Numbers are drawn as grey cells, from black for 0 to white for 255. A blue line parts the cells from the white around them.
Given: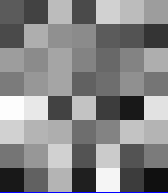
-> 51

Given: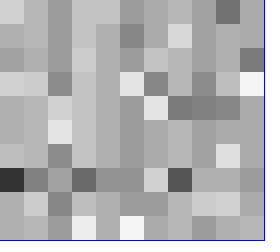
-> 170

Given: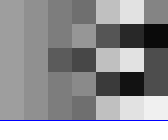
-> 10

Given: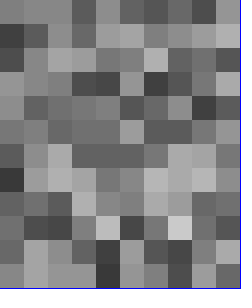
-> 176

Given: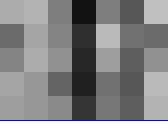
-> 107

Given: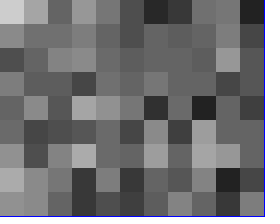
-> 70
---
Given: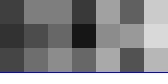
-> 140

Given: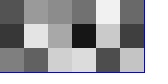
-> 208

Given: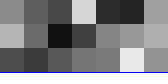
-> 86

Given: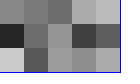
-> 156

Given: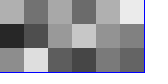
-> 93

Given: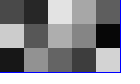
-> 100

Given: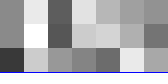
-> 152

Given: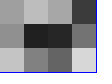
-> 100

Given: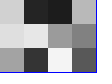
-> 244

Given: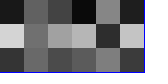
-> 75
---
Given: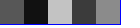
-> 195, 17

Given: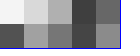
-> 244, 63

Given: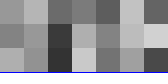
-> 209, 51

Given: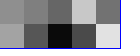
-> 226, 10

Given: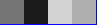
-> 211, 26

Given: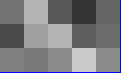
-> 202, 51

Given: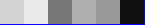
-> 233, 15

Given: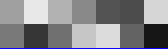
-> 232, 22
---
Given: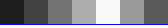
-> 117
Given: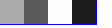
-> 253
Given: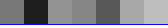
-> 147
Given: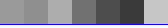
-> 174
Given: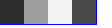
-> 241
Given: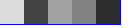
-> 162
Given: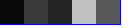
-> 35
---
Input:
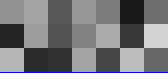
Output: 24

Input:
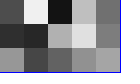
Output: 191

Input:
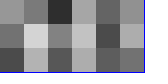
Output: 100

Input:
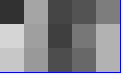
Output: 83

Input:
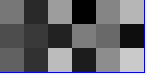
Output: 133

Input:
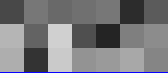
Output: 44
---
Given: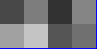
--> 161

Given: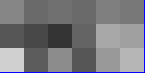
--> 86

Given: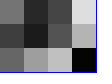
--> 62

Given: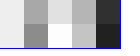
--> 238

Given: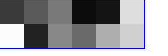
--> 252

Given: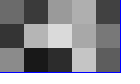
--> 52

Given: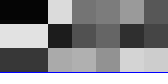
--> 226
